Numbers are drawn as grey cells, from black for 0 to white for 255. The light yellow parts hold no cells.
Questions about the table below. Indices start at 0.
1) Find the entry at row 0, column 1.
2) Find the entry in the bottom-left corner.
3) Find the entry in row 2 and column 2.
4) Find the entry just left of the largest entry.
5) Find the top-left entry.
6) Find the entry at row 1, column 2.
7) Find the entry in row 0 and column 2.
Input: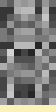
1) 94
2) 162
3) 121
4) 94
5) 121
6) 174
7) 162

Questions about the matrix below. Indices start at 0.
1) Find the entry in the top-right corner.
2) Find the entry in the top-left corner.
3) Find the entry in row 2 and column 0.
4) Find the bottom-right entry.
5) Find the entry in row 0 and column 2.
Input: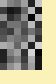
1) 199
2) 172
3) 143
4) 22
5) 115

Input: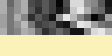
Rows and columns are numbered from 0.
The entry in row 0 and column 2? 147
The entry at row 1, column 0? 173
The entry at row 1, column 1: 119
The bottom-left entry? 173
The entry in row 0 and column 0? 173
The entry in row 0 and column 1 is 104
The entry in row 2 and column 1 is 119
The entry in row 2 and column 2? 173
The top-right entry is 20
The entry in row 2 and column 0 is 159
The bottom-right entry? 186

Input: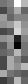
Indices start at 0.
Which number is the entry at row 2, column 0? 157
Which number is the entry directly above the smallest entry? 32
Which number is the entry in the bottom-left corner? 60
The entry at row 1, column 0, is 72
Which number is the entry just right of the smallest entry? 116
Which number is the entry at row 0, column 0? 116
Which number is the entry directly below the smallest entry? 184
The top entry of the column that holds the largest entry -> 253
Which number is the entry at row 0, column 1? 131
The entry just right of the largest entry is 184
